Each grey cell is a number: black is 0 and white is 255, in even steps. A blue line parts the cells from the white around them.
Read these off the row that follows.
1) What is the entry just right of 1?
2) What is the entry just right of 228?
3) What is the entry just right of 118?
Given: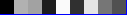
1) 177
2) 118
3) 81

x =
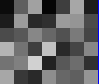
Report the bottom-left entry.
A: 167
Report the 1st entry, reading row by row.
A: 12
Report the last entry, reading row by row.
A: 149
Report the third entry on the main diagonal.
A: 135
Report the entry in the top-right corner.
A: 28
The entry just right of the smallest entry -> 62
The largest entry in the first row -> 167
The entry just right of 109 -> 48
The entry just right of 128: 209
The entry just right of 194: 41
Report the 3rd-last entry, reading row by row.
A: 103
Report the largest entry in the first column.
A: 180
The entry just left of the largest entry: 128
